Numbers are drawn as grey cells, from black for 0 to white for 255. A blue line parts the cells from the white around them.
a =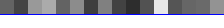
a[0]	99
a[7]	128
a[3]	171
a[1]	68
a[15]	147

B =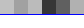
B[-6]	193
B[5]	177
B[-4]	187

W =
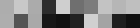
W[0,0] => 173
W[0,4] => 207
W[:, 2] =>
[171, 169]
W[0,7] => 195
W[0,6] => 124
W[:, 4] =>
[207, 17]

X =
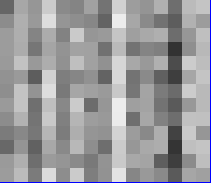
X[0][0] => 102
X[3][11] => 127
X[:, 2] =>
[150, 153, 132, 118, 153, 93, 147, 111, 116, 119, 97, 110, 123]
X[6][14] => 185
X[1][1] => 175
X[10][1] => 148
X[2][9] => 159
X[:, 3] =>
[203, 221, 172, 165, 173, 209, 221, 191, 201, 182, 168, 155, 219]
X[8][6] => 157
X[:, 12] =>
[110, 93, 109, 50, 76, 62, 107, 90, 110, 66, 52, 62, 90]
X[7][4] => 136
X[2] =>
[156, 174, 132, 172, 130, 202, 150, 154, 197, 159, 169, 175, 109, 151, 191]
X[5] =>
[146, 154, 93, 209, 126, 134, 145, 99, 216, 115, 138, 96, 62, 166, 196]
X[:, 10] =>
[148, 138, 169, 132, 153, 138, 164, 163, 167, 137, 169, 164, 153]
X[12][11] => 138
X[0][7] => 115
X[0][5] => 132
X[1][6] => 135
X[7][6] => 108
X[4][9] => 168
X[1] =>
[140, 175, 153, 221, 149, 142, 135, 99, 236, 167, 138, 114, 93, 177, 156]
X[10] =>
[104, 148, 97, 168, 137, 184, 142, 110, 203, 151, 169, 173, 52, 191, 196]
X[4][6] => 161
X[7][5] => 203
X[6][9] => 118
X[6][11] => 123
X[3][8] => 186
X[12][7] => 146
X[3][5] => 162
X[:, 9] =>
[157, 167, 159, 115, 168, 115, 118, 159, 111, 156, 151, 168, 134]

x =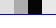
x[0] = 223
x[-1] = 232
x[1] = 172

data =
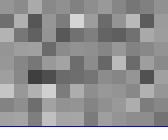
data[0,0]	149
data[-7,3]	148
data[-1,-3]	141
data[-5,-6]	140
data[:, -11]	[139, 176, 119, 158, 134, 136, 152, 142, 164]
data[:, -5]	[153, 107, 100, 133, 103, 140, 152, 144, 159]
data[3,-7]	146
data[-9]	[149, 139, 170, 137, 144, 129, 142, 153, 134, 118, 128, 145]
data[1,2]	86
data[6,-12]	197
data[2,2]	97
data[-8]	[111, 176, 86, 150, 124, 213, 157, 107, 148, 185, 92, 155]
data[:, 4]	[144, 124, 88, 139, 163, 107, 124, 146, 165]
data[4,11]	138
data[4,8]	186
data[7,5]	148
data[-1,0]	161
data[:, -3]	[118, 185, 113, 130, 107, 149, 136, 173, 141]
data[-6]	[149, 158, 160, 107, 139, 146, 143, 133, 151, 130, 136, 147]
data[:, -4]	[134, 148, 95, 151, 186, 134, 148, 153, 148]
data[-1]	[161, 164, 126, 192, 165, 166, 123, 159, 148, 141, 141, 115]
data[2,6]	127
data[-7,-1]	157
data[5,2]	63

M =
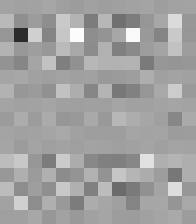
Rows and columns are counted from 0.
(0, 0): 163
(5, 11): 160
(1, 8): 112
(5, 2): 161
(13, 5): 176
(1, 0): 185
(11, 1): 200
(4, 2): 165
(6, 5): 173
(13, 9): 122
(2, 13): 150
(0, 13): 163
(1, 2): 156
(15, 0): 159
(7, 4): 160
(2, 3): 132
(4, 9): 179
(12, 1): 175
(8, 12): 135
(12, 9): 181
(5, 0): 165
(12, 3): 176
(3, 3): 152
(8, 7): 153
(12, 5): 148
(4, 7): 178
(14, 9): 132
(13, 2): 158
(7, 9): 161
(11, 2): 151
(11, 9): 135
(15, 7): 165
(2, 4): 198
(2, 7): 148

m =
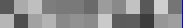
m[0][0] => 88
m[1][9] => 93
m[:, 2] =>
[191, 162]
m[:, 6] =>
[106, 139]
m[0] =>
[88, 171, 191, 125, 121, 121, 106, 156, 137, 194, 88, 207, 117]
